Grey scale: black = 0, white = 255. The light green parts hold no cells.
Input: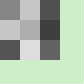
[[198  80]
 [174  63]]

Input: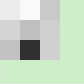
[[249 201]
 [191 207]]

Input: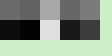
[[ 99 167]
 [  3 223]]

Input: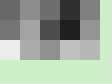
[[141 111]
 [164  76]]

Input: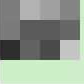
[[178 160]
 [ 90  90]]

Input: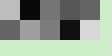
[[  9 117]
 [158 125]]
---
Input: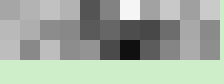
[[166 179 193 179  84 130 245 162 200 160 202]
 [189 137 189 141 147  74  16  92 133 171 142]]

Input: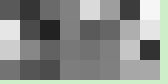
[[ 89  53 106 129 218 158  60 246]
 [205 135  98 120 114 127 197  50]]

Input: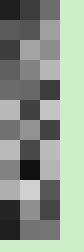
[[ 30  60 109]
 [ 61 163 141]
 [108 104  60]
 [113 146  67]
 [130  17 181]
 [ 37 143  69]]

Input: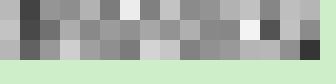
[[185  67 149 142 178 124 236 128 195 139 147 178 193 134 190 181]
 [182  98 152 206 159 143 123 211 198 130 145 153 181 183 144  53]]

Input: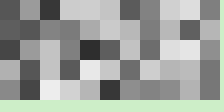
[[ 86 155  55 204 206 196  91 130 208 221 127]
 [ 70 155 195 128  46  94 194 109 222 229 143]
 [137  70 237 210 182  55 142 131 140 179 119]]

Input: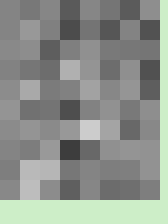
[[132 120 134  90 134 117  91 142]
 [137 141  94 127 144 121 119 117]
 [140 169 123 129 162 135 149  94]
 [139 148 138 152 204 164 104 136]
 [126 185 182 119 132 126 127 146]]

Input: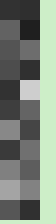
[[ 50  47]
 [ 84 109]
 [ 50 206]
 [136  69]
 [128  93]
 [ 86  48]]

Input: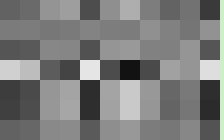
[[ 98 106 148 158  77 143 174 125  99 114  58]
 [ 85  89 135 134  81 149 153 129 128 149  85]
 [ 61  74 150 164  45 164 201 152 103 121  46]
 [ 98 103 137 139  90 142 152 124 119 135  83]]
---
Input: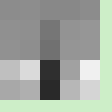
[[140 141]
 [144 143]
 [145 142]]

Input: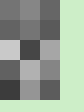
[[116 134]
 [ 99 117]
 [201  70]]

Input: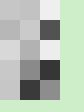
[[198 194]
 [183 202]
 [216 178]]

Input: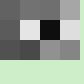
[[ 98 114]
 [ 91 229]
 [ 81  73]]

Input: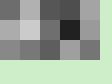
[[109 177]
 [172 203]
 [136 120]]

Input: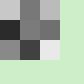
[[200 120]
 [ 43 123]
 [137  65]]

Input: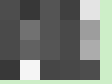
[[ 77  55]
 [ 74 113]
 [ 74  97]]

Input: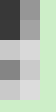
[[ 56 150]
 [ 57 163]
 [201 217]]
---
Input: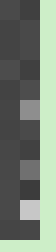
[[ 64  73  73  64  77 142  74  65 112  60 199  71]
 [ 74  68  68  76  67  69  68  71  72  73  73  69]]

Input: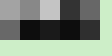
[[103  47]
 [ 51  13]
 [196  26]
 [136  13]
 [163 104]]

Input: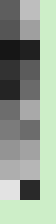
[[190 159  32  91 106 169 108 162 182  41]
 [ 94  85  22  50  36 109 123 148 174 227]]

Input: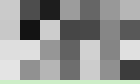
[[182  88 224  60]
 [152 134 133 144]
 [102  72 209 204]
 [156  70  98 110]
 [ 29 205 150 181]
 [ 77  19 223 145]
 [202 200 222 228]]

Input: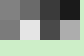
[[ 26 173]
 [ 58  73]
 [106 229]
 [129 123]]

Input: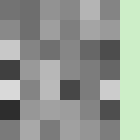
[[132 154  77 102 204  78 125]
 [180 164 103 124 124 132 149]
 [136 127 134 137  71 157 160]
 [146 158 112 183 186 161 123]
 [110 111 132 153 132 151 168]
 [115 137 200  64 217  45 122]]

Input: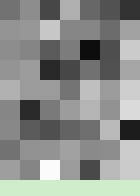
[[ 50 162 203 165 205 218  28 204 203]
 [ 82 108  78  80 155 146 185 140 185]
 [103 134  13 113 191 180 110 138  73]
 [175 134 124  71 116 156  99 161 155]
 [ 71 199  90  40 155 122  79 147 251]
 [141 151 133 156 155  42  90 145 133]
 [114 148 141 148 177 134 136 114 158]]

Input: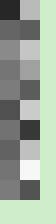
[[185  93 197 160  92 203  56 192 247  83]
 [ 39 101 138 117 124  80 114  98 115 123]]

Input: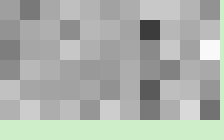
[[146 187 249 169 150 114]
 [180 171 162 175 186 217]
 [200 183 200 130 190 174]
 [200  60 138 144  90 121]
 [173 164 166 173 174 178]
 [162 177 160 155 146 205]
 [179 183 175 153 167 150]
 [191 141 198 163 162 188]
 [168 175 168 174 163 173]
 [121 169 166 184 166 204]
 [159 147 126 139 193 177]]
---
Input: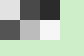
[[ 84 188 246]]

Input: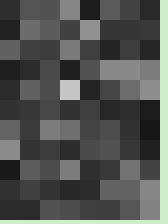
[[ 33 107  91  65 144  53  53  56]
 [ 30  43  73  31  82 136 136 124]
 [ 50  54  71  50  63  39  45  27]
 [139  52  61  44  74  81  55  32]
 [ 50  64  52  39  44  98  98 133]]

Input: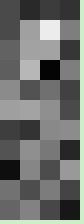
[[ 74 160 236 126]
 [ 94 183   4 126]
 [159 163 143  74]
 [ 83 143 120  38]
 [114  77 124  68]]

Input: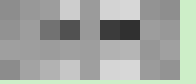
[[146 157 114  81 153  59  48 157 152]
 [140 163 178 198 159 213 215 155 147]]

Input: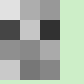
[[ 69 198  49]
 [201 119 134]]

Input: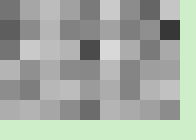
[[ 94 139 181 130 135 162 126 143  55]
 [180 144 172 138 136 186 133 158 160]
 [173 179 166 140 108 180 170 160 140]]

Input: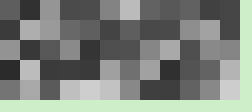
[[ 59 174 154 104  95  68  94  73  74 141 162  69]
 [ 43 188  59  61  58 160 112 161  48  83  99 180]]

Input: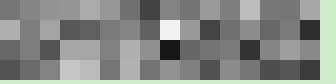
[[176 126 164  88  95 122 133  97 241 153  68 113 140 104 123  46]
 [ 83 107 131 198 187 117 177 116 146 128  81 139 117  78  86  59]]
